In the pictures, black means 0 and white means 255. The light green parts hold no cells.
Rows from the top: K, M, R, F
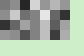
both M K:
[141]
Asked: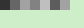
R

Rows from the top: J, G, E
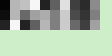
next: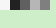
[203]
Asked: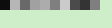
G
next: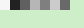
[63]

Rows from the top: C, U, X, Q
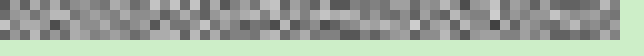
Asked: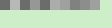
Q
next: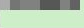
[129]

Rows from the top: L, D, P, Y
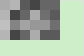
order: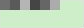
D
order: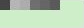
D
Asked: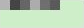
D
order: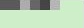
Y
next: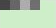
[90]
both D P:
[111]
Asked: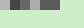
Y

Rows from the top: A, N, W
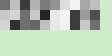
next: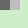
[232]
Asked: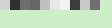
W
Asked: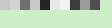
N
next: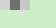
[36]

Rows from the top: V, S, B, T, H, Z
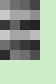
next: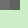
[67]
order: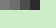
Z
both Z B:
[43]
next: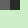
[34]
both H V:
[110]

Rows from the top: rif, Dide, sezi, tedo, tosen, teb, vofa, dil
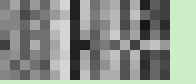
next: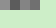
[173]
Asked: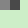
Dide
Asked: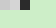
sezi
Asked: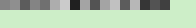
teb
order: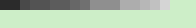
vofa
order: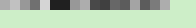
rif
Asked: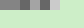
sezi

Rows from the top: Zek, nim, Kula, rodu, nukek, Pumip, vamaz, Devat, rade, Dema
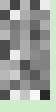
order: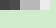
Zek
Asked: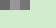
rade
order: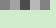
rodu
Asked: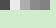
Pumip

